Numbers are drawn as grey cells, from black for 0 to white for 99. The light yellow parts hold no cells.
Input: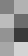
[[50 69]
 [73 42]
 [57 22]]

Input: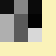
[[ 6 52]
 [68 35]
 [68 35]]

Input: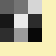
[[37 45]
 [ 9 91]
 [18 60]]

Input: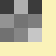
[[23 68]
 [57 45]
 [44 52]]

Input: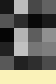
[[ 9 73]
 [33 17]
 [ 2 70]]

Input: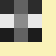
[[17 38]
 [90 54]
 [11 38]]

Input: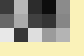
[[23 71]
 [40 66]
 [90 21]]
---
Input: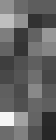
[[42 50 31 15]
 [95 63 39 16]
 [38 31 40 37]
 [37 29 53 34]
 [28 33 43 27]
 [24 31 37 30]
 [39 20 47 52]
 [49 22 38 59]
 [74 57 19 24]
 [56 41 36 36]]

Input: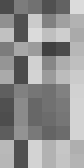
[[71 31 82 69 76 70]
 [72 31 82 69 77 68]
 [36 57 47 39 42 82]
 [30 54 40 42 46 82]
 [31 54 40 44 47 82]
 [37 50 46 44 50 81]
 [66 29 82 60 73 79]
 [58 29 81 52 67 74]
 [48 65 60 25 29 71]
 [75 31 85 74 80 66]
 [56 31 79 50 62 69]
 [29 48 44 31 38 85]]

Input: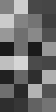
[[18 21 38 45]
 [43 16 70 32]
 [13 40 18 68]
 [74 83 29 27]
 [10 43 10 59]
 [59 43 53 31]
 [79 51 45 24]
 [50 80 28 27]]

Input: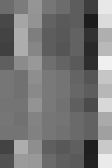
[[32 60 59 41 37 35 13 91]
 [26 67 55 37 34 37 12 78]
 [45 45 50 46 44 41 38 62]
 [46 44 51 46 45 41 38 66]
 [45 45 57 47 44 37 29 84]
 [46 44 53 47 45 40 36 71]
 [46 44 55 47 45 39 33 77]
 [37 54 59 43 39 35 18 93]
 [25 67 52 36 33 38 16 72]
 [26 67 49 36 34 38 19 68]
 [28 64 57 38 35 36 11 85]
 [42 48 58 46 42 36 24 90]]

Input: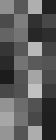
[[58 33 67 12]
 [65 45 28 12]
 [57 42 32 13]
 [28 32 75 23]
 [11 33 64 29]
 [16 45 35 33]
 [21 34 72 26]
 [39 45 15 18]
 [29 49 19 28]
 [56 34 68 13]]

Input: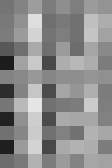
[[42 47 69 48 60 51 65 63]
 [12 60 82 28 66 69 67 48]
 [44 52 79 44 50 44 69 65]
 [13 56 80 29 66 65 65 50]
 [46 72 89 44 47 48 79 49]
 [17 51 77 29 64 58 68 48]
 [51 53 59 52 55 55 58 56]
 [11 63 78 28 67 71 67 48]
 [34 43 66 43 60 42 64 53]
 [48 60 82 45 49 44 76 63]
 [47 56 86 43 47 44 74 67]
 [45 51 61 48 55 49 60 57]]

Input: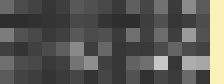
[[35 26 24 20 23 27 20 27 21 32 19 27 23 41 21]
 [43 30 28 22 25 45 55 25 21 38 43 77 21 67 65]
 [25 20 25 29 37 53 24 40 21 23 22 29 39 29 26]
 [48 32 28 22 25 34 29 31 23 43 25 42 24 60 32]
 [18 18 19 20 21 28 27 20 18 18 24 31 21 24 30]
 [41 29 26 21 24 34 31 28 22 37 27 44 23 54 35]]
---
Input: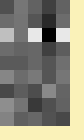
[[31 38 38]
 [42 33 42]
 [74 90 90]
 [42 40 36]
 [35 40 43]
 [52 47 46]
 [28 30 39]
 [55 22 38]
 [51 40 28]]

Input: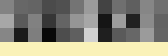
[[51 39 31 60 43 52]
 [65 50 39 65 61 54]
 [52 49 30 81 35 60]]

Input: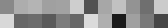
[[53 70 63 32 75 43]
 [84 42 48 85 10 47]]

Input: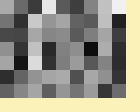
[[66 23 35 51 93]
 [45 78 64 35 13]
 [28 65 54 49 24]
 [56 75 50  5 18]
 [64 85 49 34 17]
 [18 57 66 65 20]
 [38 64 58 60 42]]

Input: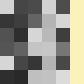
[[82 29 30]
 [21 39 83]
 [32 83 24]
 [33 76 46]
 [83 21 28]
 [18 74 85]]

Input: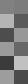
[[50]
 [70]
 [30]
 [60]
 [23]
 [61]]
